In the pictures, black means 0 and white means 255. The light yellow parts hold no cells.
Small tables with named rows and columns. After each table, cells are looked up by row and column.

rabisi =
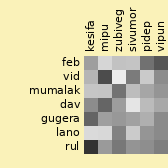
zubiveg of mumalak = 115
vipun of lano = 138
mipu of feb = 214
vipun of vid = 140
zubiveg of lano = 130
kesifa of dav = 140
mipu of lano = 216
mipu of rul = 154
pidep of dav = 187
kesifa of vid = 181
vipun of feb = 86
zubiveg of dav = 157
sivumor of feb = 196
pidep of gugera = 175

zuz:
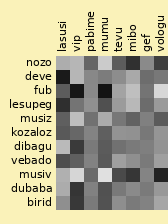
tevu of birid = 142
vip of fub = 22
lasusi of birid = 143
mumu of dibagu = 91
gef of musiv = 132
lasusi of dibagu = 186
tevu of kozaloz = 147
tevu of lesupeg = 155

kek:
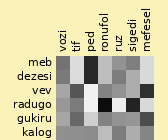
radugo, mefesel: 217
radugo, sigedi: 35
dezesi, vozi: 122
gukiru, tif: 104
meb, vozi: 115
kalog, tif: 143
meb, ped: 39
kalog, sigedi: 173
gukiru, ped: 207
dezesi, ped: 39
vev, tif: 85
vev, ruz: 147
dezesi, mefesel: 217
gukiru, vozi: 166
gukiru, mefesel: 76
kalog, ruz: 125
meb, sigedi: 127
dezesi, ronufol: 189
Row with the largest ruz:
radugo

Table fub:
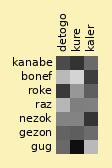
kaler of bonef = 61
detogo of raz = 182
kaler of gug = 185
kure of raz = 127
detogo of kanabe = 75
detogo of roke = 58
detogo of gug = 105
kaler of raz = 128
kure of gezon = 94
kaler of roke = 95
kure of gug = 15
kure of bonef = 212
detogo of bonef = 185
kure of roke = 151
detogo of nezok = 131
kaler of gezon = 108
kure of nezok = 131
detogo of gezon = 99

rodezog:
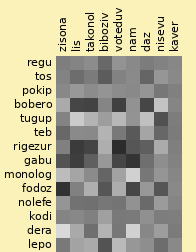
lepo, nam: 151
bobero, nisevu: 195
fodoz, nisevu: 85
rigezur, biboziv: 174
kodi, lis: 136
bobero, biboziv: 133
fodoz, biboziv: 86
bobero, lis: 70
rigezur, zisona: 128
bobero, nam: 146
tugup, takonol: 179
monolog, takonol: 139
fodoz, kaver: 137

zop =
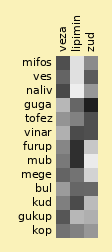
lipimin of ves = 224
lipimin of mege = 115
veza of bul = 155
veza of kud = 127
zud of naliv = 151
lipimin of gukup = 183
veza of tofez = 148
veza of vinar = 176
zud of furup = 199

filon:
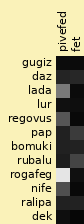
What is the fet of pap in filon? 59
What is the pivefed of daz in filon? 36
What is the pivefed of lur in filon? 16
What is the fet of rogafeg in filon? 16
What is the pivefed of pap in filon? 33
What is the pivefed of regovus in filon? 86
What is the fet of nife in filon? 9
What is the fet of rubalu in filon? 68
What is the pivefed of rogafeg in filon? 229
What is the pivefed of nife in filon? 79
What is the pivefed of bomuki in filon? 33
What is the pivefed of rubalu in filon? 29
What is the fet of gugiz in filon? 11
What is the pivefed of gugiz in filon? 12
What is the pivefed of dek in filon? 14
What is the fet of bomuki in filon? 34
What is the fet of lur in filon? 14
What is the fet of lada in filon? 11
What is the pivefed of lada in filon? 121
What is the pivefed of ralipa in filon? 33
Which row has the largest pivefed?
rogafeg

